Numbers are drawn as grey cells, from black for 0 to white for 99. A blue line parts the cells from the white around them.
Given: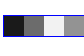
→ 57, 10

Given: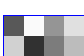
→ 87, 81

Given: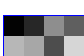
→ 37, 71

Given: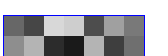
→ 47, 55

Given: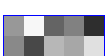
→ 18, 53

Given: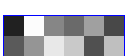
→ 28, 35

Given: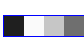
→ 43, 12
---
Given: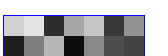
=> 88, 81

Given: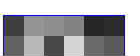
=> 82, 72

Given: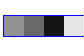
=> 89, 57

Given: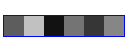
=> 75, 52

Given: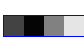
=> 89, 50

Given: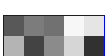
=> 96, 89

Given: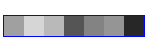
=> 83, 72

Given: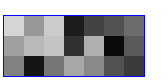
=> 83, 79
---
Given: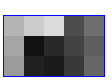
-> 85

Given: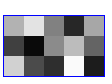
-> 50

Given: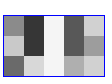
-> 95

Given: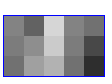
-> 83

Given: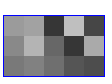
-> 21

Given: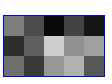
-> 4

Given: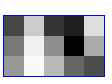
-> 20
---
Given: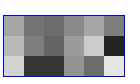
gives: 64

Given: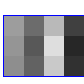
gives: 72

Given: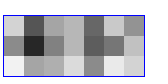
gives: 78

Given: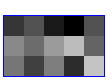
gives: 0

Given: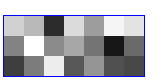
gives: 95

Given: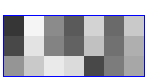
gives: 41

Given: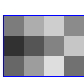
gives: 80

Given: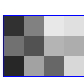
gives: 90

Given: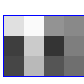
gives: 57

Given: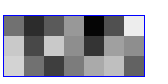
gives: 31
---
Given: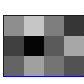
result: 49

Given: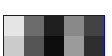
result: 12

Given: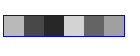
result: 15

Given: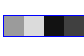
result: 7

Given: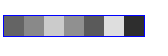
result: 79

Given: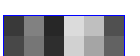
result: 15

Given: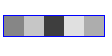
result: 24

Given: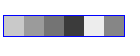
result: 45

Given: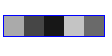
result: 9

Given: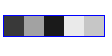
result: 10
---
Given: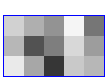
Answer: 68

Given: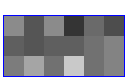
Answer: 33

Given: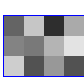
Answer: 77

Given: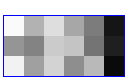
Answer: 69

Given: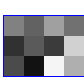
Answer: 38

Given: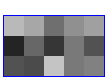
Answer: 65

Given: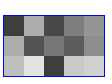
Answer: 67

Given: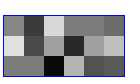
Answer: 23
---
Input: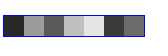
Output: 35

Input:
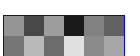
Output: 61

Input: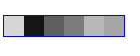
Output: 37

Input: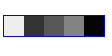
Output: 34

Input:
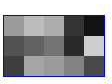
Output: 67

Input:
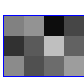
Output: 5
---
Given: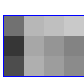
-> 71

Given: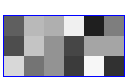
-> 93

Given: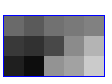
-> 44

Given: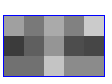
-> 66

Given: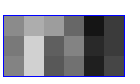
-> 40

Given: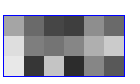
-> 24

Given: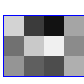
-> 23
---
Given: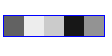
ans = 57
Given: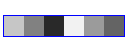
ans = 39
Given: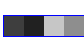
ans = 55
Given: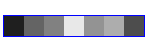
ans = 30
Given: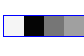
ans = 62
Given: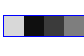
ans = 49
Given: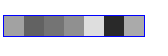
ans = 66
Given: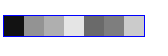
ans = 79
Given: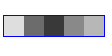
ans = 71
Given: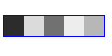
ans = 71
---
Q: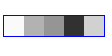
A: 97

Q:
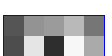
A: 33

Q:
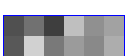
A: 31

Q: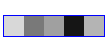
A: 84

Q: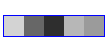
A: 82

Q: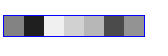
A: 51

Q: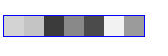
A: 82

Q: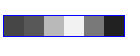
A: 27

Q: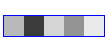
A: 72
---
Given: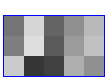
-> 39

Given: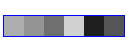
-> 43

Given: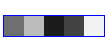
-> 11

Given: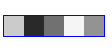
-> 44

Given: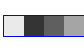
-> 37

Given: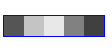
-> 90

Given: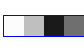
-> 10
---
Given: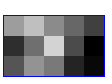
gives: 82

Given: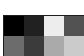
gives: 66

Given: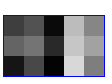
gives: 16

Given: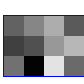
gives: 59

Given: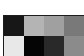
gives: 16

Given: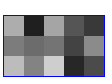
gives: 45

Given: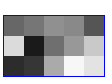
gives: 43

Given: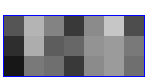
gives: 36
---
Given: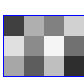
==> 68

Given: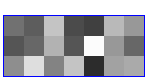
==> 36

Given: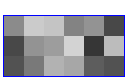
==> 79

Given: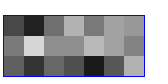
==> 13

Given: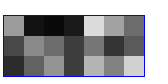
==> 7

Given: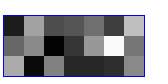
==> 63

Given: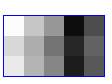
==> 77

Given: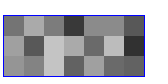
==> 66

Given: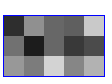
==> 56

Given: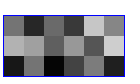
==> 15
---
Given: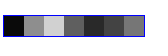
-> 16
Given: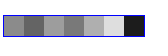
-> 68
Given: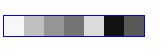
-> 85
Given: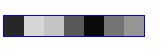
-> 4
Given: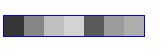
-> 35
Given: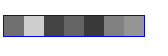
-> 22
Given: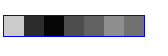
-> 38
